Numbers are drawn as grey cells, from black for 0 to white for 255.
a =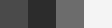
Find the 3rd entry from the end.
44
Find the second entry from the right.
108
